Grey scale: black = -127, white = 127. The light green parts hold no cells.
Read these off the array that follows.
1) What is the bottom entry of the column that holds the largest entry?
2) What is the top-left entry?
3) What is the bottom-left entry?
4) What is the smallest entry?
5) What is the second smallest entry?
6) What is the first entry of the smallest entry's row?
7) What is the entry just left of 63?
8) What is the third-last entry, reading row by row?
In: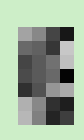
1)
-65
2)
35
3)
55
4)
-123
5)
-104
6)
-52
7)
-14
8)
0

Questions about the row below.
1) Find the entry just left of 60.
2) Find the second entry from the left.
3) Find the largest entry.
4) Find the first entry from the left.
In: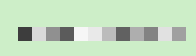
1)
105
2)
89
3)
118
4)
-66

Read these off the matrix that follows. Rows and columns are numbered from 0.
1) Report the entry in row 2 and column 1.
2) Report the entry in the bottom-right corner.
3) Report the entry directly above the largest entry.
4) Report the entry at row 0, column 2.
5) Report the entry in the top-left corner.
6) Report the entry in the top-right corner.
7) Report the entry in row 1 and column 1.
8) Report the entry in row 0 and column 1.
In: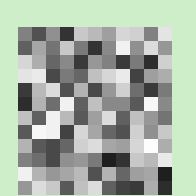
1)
45
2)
-82
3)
16
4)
16
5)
1
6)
100
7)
38
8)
-46

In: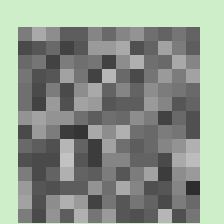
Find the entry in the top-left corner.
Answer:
-3
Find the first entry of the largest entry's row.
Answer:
-47
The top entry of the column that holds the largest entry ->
-34
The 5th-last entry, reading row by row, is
-47
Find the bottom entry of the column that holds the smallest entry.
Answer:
-10
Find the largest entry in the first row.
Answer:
41
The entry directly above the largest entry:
54
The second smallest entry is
-74
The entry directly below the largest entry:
48
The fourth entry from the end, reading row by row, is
-34
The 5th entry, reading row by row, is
-34
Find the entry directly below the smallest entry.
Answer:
-22
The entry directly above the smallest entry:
26
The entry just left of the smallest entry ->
5
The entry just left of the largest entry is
-53
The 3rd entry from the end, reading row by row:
54
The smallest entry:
-81
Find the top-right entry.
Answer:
-28
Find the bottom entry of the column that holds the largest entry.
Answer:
-34
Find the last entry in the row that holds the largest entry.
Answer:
60
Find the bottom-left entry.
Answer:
-3
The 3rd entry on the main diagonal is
-61
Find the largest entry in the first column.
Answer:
34
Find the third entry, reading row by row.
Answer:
13

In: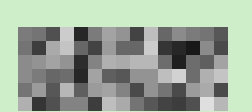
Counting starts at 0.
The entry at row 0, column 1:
-11
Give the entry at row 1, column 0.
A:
-11
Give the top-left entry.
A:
-4
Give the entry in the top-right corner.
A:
-40
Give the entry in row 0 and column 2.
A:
-47
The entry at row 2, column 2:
35
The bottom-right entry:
55
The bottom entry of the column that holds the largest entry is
95
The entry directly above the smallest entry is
-4
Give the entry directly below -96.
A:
82
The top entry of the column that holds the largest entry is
-11
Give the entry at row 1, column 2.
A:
42
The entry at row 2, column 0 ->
11
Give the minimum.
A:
-103
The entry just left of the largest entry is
-47
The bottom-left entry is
48

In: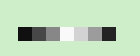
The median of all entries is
7
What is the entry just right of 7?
121
